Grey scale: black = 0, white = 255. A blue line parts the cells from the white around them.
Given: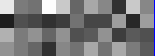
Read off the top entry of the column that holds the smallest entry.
232
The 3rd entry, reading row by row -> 114
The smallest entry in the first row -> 49
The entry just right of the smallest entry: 80
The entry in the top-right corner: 135
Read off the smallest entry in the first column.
30
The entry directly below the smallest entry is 177
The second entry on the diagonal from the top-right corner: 40
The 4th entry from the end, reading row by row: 114
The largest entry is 253

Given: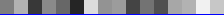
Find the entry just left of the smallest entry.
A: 103
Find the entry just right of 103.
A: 37

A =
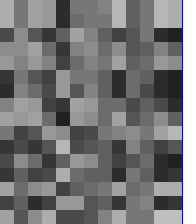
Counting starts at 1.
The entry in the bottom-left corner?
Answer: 161
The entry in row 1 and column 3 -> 161
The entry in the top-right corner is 173
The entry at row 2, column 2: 119
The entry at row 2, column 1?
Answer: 173
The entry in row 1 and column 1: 173
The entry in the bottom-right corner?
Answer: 191
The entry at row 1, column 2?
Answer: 119
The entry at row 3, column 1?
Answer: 74
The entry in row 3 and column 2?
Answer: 140

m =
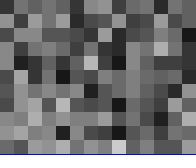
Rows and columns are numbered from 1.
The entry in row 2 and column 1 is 146
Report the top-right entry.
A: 97
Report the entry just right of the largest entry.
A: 97
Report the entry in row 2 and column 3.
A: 155
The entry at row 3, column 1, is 74
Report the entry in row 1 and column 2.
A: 115
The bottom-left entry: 106
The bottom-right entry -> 155
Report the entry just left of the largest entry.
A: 127
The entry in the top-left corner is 53
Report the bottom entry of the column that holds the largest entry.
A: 203
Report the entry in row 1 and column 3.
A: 97

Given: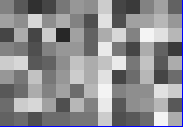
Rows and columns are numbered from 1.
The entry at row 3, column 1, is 69
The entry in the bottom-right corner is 172
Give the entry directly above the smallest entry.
172
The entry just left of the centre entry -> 194
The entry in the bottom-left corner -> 98
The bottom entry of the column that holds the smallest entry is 108
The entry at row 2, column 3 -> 215
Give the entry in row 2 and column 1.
161
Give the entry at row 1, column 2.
88
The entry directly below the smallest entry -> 151
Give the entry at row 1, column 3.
48
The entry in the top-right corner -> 98
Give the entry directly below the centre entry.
172
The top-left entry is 130
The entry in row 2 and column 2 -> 142
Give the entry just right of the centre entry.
194
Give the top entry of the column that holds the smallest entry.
119
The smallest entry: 39
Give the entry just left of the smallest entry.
204
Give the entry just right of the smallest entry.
161
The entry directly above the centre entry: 98
